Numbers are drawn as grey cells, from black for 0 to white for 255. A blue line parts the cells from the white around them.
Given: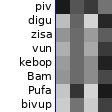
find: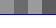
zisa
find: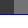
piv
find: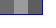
zisa
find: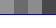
Bam
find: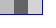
digu

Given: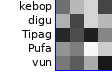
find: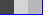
digu
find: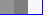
Pufa

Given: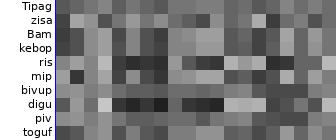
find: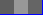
toguf
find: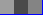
Bam

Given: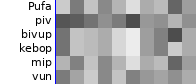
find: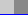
vun
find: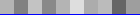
mip

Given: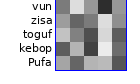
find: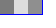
zisa
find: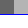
Pufa
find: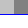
toguf
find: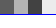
kebop
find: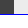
kebop

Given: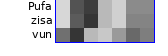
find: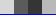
zisa
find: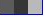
zisa
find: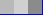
Pufa
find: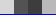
Pufa

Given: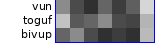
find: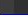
bivup
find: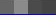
toguf
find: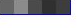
bivup
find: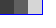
vun
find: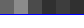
bivup

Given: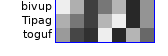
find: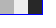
Tipag
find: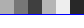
Tipag

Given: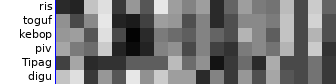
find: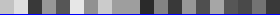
digu
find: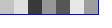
ris
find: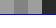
ris

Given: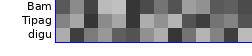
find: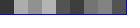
Tipag
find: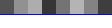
digu
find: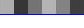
digu
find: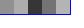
digu

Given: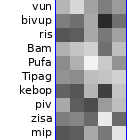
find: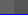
kebop
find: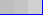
Tipag
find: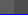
piv
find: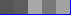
ris
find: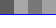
ris

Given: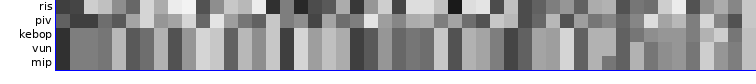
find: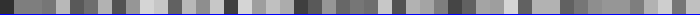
kebop
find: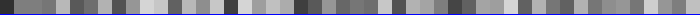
mip
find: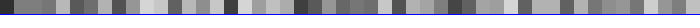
vun
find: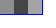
piv
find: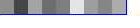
piv
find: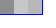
ris

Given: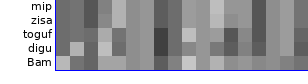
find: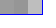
mip
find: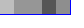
mip
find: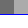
toguf
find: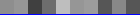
toguf
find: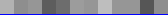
mip

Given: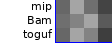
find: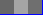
mip
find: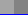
toguf
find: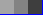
toguf
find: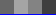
toguf

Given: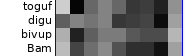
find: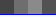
Bam
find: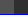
Bam
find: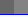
toguf

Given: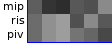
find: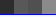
mip
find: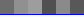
ris
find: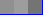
piv
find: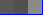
mip

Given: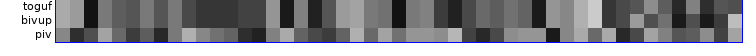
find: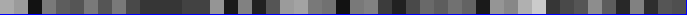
toguf
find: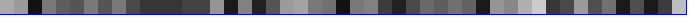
bivup

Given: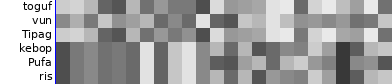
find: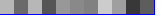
ris
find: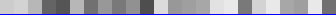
Tipag
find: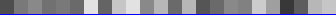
kebop
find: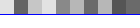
kebop
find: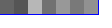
Tipag
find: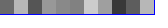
ris
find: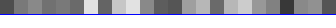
Pufa

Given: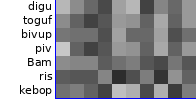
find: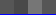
Bam
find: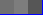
Bam

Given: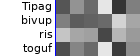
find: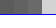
bivup
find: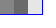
toguf
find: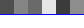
toguf
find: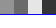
Tipag
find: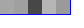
ris
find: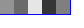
Tipag

